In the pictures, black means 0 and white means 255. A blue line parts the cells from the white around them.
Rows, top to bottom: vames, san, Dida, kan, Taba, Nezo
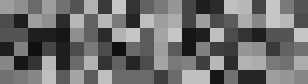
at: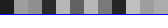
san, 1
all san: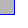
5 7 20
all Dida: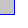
9 12 21
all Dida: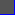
0 1 19 20
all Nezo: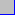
3 7 13 14
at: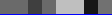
Nezo, 9

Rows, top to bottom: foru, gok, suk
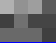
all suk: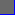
0 1 2
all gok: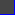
2 3
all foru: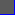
3

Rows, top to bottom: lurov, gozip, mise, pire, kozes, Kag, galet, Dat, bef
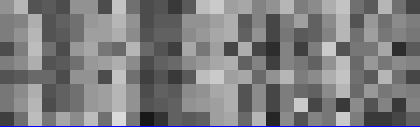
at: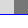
bef, 8
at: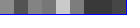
bef, 20
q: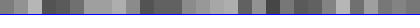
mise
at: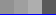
gozip, 14

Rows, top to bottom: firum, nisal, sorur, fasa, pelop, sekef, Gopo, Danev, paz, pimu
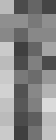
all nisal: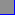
0 1 3
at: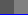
Danev, 1
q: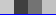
pimu
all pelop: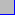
0
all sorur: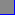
0 2 3

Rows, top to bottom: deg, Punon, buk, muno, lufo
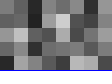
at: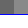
muno, 0
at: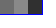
deg, 4

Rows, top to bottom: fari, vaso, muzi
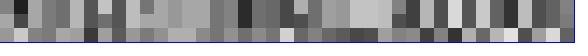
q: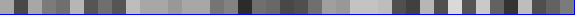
vaso
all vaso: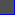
21 28 31 38
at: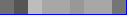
vaso, 7
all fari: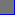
10 15
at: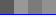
muzi, 8

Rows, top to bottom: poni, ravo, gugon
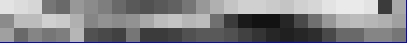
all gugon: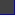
8 12 17
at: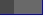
gugon, 23
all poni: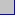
16 20
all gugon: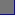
3 9 28
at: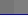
gugon, 3
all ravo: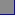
0 8
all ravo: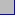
1 2 11 14 25

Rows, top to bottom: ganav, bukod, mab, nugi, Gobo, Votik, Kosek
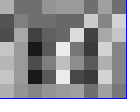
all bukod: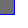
2 3
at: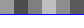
Gobo, 1
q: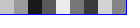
nugi
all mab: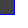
2 6
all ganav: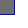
1 2 6 8
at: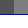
bukod, 0
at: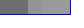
ganav, 1

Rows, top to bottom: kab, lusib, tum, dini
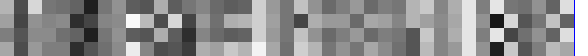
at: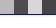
lusib, 10
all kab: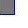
3 7 13 20 28 36

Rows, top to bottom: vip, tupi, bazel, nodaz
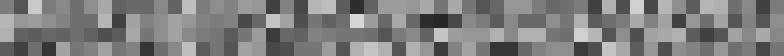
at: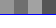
tupi, 49
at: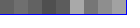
bazel, 4
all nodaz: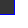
3 10 35 36
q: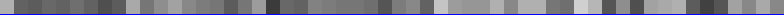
bazel
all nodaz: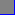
6 9 32 38 49

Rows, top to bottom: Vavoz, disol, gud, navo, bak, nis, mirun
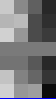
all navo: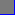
0 1 2 3
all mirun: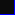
3

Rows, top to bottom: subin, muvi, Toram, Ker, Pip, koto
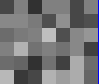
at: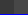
koto, 1
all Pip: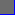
0 6
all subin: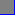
1 3 4 6
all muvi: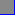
0 1
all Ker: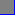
0 3
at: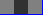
subin, 1

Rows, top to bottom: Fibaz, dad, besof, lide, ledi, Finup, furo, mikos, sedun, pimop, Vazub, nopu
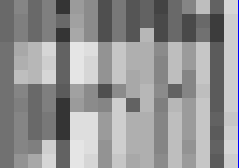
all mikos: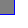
1 3 11
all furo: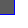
4 15
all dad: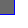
0 2 4 12 14
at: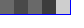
dad, 12
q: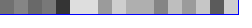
pimop
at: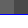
dad, 10
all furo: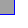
5

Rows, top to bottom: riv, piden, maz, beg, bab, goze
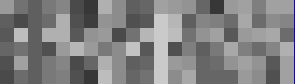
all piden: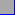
17
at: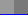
beg, 6
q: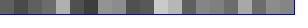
piden
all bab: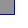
13 16 18
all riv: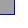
11 17 19 20

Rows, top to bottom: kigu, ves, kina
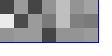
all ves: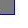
3 6
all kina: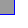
1 2 6
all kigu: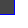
0 2
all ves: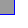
2
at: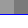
ves, 2
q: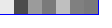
ves
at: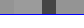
kina, 0

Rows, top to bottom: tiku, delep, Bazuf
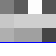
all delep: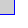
1 2 3
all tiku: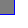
0
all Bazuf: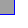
1 2
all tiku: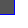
3

